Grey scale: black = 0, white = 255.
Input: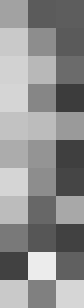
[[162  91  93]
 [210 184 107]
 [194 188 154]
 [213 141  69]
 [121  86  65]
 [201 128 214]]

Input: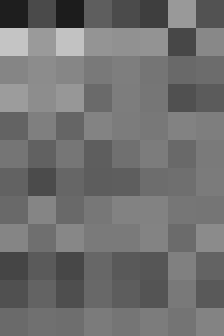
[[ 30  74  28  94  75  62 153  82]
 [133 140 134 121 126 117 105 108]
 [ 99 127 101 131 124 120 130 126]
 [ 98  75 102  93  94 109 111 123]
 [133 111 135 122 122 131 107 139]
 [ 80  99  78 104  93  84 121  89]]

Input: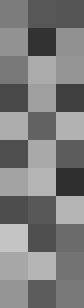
[[124  87  85]
 [120 171 149]
 [173  98 178]
 [163 181  47]
 [196  79 107]
 [149  92 120]]

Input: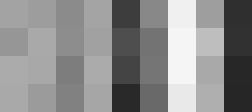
[[163 157 139 164  61 136 240 158  47]
 [171 168 125 171  68 117 245 169  39]]

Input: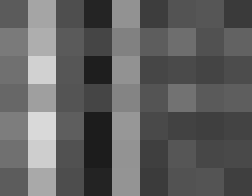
[[ 91 165  78  36 146  61  83  86  58]
 [112 209  86  30 146  70  74  68  76]
 [125 217  94  28 151  73  66  63  67]
 [ 92 169  77  35 148  59  82  84  63]]

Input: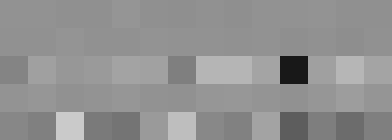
[[146 146 144 144 149 144 143 145 143 146 146 147 144 144]
 [132 160 151 154 163 161 127 181 181 164  24 160 182 164]
 [135 128 202 122 116 154 190 136 129 163  93 126 108 127]]

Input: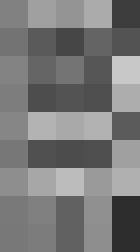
[[129 160 148 171  60]
 [131 101 116  86 200]
 [134 179 169 177  91]
 [142 167 188 154 176]
 [120 124  97 141  45]]

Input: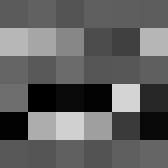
[[ 91  97  84  95  94  93]
 [101  89 107  86  87  95]
 [  2 173 208 159  58   9]]

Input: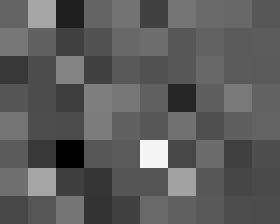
[[ 99 165  31 100 115  65 116 106 104  87]
 [ 56  76 131  65  89  82  87 104  91  90]
 [116  77  75 124  97  87 113  79  95  99]
 [112 165  63  53  85  85 162  87  70  73]]
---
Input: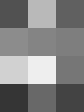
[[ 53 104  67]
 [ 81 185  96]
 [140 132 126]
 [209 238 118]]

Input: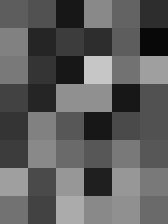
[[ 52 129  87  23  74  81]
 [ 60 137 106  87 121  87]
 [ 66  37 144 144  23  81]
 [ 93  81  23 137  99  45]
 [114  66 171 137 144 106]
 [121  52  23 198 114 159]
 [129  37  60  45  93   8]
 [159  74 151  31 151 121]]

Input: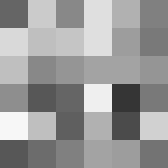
[[ 87 108 128 163 157 115]
 [101 203 136 223 177 128]
 [142  87 101 239  53 121]
 [191 136 149 163 163 149]
 [217 191 197 223 157 121]
 [247 191  95 177  75 209]]

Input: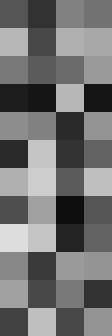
[[ 29  21 183  21]
 [ 42 197  50  99]
 [ 65 191  72 148]
 [ 78 161  14  85]
 [ 85  50 129 114]
 [121  91 107 154]
 [135  58 154 148]
 [141 129  42 148]
 [161  72 121  50]
 [175 205  91 191]
 [183  72 175 168]
 [221 197  35  99]]

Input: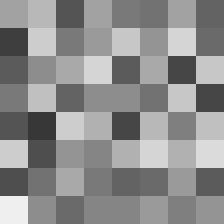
[[ 62 205 121 154 199 148 213 106]
 [ 78 114 169 121  99 106 154  91]
 [ 84  55 205 177  70 184 127 192]
 [ 91 141 169 213  91 169  70 199]
 [121 192  99 141 141 114 199  70]
 [162 184  84 162 121 114 162  99]
 [205  78 148 133 177 213 177 219]
 [239 141 106 133 133 154 127 148]]

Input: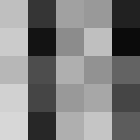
[[183  77 175 146  99]
 [191  53 161 153  33]
 [203  19 140 191  11]
 [209  69 153 167  69]
 [215  39 175 197  92]]

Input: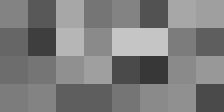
[[102  62 182 138 197 197 124  94]
 [109 117 144 159  74  55 138 152]
 [124 131  94  94 117 138 144  74]
 [131  88 167 117 131  82 167 159]]

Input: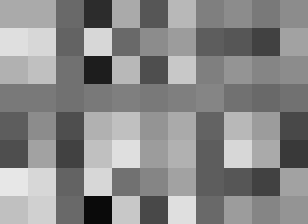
[[ 78 162  65 192 223 156 177  93 215 170  57]
 [ 93 140  78 177 192 148 170  99 184 156  72]
 [121 121 113 121 127 121 127 133 113 105 113]
 [170 170 105  44 170  86 184 127 140 121 140]
 [177 192 113  29 184  78 200 127 148 133 140]
 [192 208 105  10 200  72 223 105 156 133 148]
 [223 215  99 215 105 140 156  93  86  65 162]
 [231 215  99 215 113 133 162  93  86  65 162]]
